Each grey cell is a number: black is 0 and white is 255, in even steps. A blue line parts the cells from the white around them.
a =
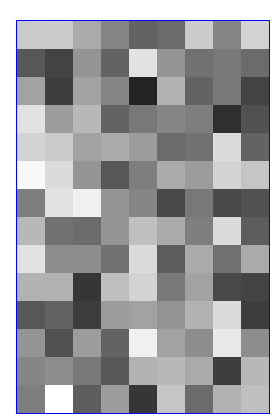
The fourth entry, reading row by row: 134
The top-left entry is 203
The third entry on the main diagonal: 162
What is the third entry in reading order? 170
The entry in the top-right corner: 211
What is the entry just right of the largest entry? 93
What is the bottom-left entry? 126
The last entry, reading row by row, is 191
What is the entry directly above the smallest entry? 226
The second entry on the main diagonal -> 67
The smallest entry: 35
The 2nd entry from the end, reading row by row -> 178
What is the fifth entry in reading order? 99
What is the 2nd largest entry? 248
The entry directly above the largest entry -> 141
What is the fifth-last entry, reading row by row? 54
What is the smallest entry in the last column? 61
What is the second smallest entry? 47
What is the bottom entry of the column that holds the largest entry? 255
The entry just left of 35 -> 134
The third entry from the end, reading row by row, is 107
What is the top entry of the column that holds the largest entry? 203
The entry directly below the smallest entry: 120

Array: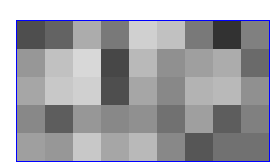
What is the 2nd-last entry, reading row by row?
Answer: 113
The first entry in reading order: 78
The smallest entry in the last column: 106
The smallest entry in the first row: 50
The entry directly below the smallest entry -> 172
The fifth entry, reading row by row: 208
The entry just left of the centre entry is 78
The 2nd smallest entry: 71
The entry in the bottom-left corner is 159
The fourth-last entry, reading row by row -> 136
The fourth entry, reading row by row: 121
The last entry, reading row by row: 113
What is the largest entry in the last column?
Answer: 144

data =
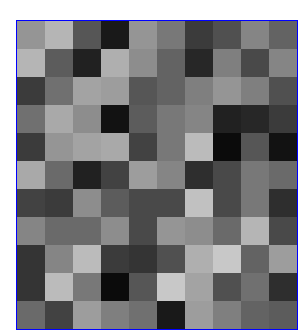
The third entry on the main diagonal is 163
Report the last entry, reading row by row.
92
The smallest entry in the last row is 25
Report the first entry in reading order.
149
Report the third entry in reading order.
86
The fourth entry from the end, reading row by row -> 157
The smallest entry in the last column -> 18
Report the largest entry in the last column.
157
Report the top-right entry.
99
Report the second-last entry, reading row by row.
99
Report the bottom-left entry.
106
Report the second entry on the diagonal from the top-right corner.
73
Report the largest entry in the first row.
181

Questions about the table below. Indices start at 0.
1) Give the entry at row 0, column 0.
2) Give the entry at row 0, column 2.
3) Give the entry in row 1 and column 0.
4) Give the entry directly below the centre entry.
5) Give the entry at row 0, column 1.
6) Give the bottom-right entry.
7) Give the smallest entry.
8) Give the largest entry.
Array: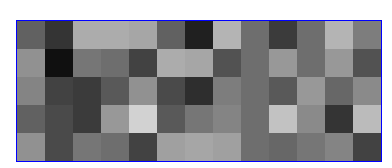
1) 97
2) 172
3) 145
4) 118
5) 52
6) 66
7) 16
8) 210

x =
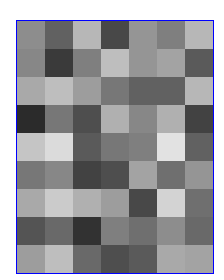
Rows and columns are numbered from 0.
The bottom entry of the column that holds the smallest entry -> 157
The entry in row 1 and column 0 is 135
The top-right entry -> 183
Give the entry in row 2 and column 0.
169
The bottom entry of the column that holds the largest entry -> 169
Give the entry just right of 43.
119
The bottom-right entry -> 163
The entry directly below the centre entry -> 78
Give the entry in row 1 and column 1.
58
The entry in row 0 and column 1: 97
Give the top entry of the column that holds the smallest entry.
141
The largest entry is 226
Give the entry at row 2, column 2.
157
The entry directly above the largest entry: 176
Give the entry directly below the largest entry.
111
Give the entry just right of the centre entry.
127
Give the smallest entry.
43
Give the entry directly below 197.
119
